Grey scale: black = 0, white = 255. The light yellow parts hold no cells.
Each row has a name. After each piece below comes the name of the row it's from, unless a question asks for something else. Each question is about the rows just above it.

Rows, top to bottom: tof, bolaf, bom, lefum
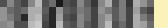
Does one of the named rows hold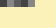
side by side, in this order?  no
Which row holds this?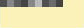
lefum
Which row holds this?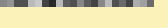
lefum
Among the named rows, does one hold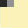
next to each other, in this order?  yes
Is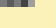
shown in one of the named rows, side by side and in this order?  yes

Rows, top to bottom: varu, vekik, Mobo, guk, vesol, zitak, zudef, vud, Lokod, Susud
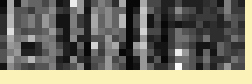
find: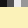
vud
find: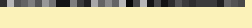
Mobo

